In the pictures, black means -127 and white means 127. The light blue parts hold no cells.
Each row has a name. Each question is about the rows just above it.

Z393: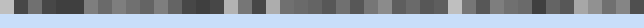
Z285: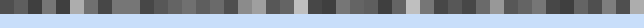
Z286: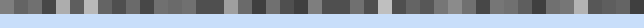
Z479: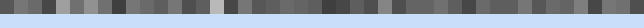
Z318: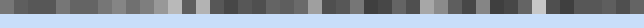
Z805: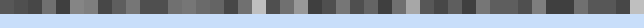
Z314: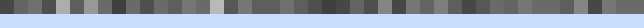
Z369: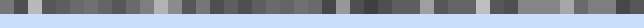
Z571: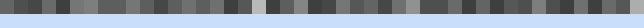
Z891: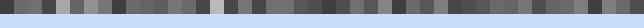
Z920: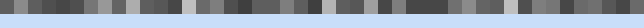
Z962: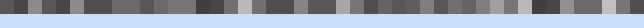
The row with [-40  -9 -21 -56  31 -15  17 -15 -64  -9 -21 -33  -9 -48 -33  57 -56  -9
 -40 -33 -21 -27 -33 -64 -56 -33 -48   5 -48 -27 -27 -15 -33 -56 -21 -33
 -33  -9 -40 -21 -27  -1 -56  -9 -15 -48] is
Z479
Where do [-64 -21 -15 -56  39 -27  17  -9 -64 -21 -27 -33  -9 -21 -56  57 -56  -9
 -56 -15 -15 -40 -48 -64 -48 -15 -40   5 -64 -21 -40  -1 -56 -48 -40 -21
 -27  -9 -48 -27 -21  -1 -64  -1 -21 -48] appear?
Z891
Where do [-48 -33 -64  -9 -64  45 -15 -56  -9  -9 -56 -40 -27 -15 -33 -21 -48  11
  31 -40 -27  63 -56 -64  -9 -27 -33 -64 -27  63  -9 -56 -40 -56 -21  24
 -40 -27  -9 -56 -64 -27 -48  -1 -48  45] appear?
Z285
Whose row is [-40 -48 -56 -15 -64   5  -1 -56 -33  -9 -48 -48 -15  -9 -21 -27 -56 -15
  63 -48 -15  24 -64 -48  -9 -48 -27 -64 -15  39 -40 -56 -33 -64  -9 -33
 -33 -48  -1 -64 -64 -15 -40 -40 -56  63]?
Z805
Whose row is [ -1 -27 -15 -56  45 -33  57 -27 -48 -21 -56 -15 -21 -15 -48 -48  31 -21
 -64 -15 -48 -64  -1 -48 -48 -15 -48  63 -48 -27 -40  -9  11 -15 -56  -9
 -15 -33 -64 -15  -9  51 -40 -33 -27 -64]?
Z286

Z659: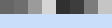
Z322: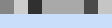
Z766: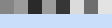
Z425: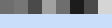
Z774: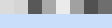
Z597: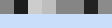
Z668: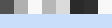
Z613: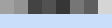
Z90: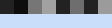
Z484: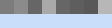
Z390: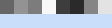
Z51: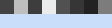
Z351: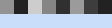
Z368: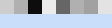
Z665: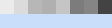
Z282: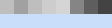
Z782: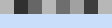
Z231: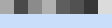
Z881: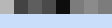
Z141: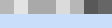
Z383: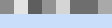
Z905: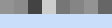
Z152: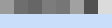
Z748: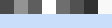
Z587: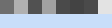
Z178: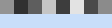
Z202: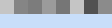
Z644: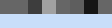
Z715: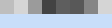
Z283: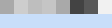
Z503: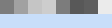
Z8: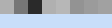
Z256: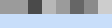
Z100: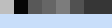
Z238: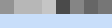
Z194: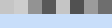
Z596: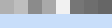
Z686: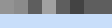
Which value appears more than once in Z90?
[-93]
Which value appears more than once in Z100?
[-73]
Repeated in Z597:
[5]
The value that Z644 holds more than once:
[-25]
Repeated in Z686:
[-33]

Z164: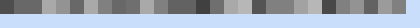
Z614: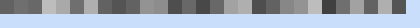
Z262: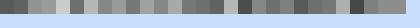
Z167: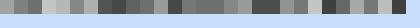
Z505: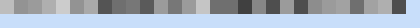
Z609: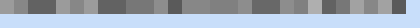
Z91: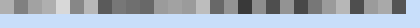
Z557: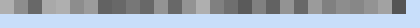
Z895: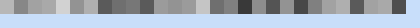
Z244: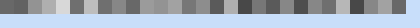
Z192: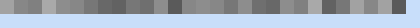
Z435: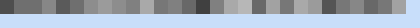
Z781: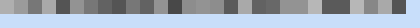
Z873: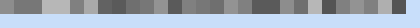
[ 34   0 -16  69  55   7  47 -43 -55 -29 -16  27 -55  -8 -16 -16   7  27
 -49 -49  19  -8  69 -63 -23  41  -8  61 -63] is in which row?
Z167
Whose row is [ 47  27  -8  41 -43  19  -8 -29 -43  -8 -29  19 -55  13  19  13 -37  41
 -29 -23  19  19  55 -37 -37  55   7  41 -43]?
Z781
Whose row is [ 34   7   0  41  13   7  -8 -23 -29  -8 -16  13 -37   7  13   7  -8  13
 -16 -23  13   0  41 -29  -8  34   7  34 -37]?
Z192
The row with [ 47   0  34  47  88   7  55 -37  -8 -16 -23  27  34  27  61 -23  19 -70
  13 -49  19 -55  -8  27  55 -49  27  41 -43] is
Z91
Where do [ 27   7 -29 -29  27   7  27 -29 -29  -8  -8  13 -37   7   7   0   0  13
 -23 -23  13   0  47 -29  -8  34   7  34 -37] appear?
Z609
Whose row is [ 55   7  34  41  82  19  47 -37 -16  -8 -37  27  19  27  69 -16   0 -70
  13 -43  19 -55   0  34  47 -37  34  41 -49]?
Z895
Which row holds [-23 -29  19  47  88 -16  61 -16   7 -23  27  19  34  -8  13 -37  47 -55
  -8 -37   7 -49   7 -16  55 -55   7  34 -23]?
Z244

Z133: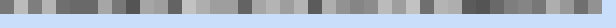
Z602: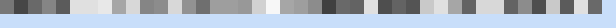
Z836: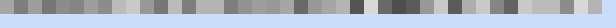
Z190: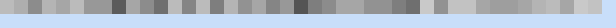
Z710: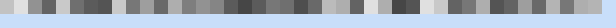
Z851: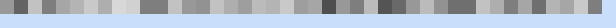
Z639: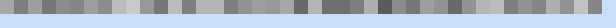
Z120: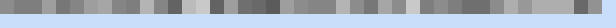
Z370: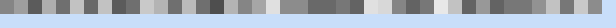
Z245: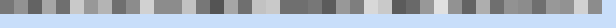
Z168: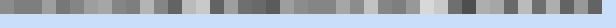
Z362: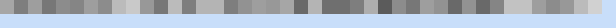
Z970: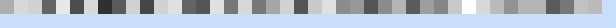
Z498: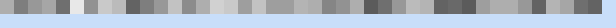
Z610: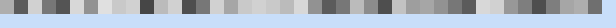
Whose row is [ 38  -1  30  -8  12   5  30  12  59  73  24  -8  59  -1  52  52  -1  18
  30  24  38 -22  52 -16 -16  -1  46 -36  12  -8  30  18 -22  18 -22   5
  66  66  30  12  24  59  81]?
Z362
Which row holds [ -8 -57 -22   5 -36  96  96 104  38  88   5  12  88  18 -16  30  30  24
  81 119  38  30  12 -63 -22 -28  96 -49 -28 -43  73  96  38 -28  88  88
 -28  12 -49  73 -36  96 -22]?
Z602
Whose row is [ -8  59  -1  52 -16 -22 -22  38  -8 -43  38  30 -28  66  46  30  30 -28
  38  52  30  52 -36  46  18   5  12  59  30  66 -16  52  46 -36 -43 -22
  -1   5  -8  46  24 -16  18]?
Z133
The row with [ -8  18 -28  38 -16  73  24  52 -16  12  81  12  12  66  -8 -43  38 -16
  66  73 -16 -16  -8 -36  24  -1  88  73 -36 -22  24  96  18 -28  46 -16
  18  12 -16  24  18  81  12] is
Z245

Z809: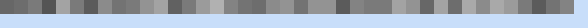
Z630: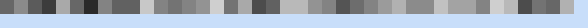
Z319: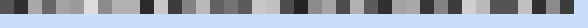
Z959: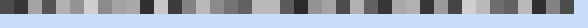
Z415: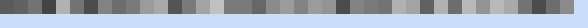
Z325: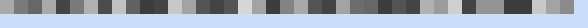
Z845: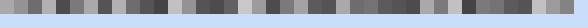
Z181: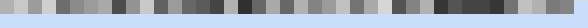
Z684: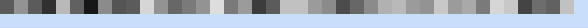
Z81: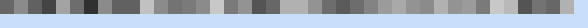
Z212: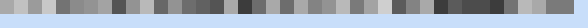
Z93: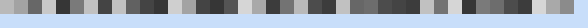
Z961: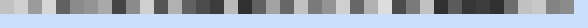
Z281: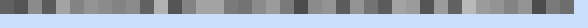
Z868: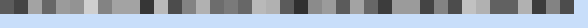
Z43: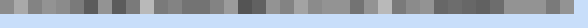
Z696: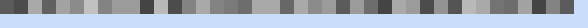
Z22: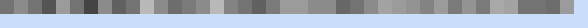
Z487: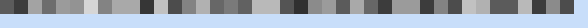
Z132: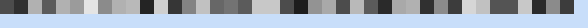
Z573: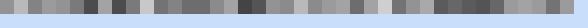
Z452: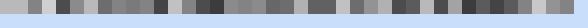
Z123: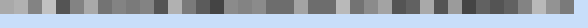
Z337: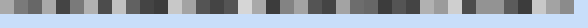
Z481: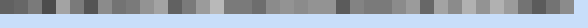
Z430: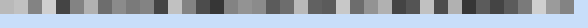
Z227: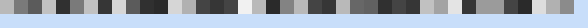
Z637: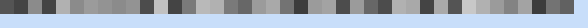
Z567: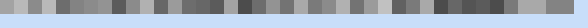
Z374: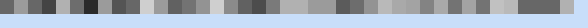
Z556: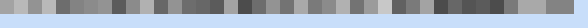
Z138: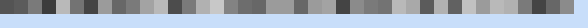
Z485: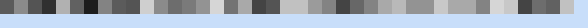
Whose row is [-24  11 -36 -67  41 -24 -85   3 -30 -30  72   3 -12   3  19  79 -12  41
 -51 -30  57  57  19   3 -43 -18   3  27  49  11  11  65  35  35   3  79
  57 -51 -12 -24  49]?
Z630
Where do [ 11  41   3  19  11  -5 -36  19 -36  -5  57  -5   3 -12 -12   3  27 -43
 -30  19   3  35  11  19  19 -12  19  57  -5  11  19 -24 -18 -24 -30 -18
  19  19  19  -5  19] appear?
Z43
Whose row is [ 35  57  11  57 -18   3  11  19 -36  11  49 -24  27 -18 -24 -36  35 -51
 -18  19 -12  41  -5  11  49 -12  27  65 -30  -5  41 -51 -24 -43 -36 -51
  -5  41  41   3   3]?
Z567
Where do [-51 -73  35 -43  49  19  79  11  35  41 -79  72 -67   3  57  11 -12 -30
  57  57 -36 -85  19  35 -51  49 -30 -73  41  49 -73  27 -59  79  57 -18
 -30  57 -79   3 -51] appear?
Z959
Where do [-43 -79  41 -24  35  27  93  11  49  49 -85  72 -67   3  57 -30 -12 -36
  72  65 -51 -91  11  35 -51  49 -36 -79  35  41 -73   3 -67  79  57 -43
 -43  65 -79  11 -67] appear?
Z319

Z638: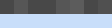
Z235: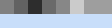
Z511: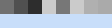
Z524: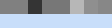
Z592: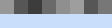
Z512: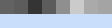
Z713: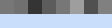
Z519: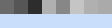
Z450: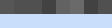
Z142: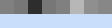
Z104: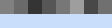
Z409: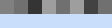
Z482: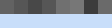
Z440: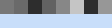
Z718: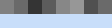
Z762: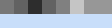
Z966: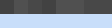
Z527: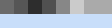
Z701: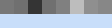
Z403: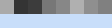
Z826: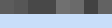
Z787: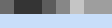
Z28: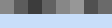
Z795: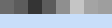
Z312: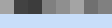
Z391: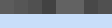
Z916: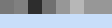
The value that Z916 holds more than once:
[23]
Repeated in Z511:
[75]
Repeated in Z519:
[48]
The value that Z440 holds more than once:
[-82]
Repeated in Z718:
[-21]
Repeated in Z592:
[-41]
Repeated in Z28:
[7]

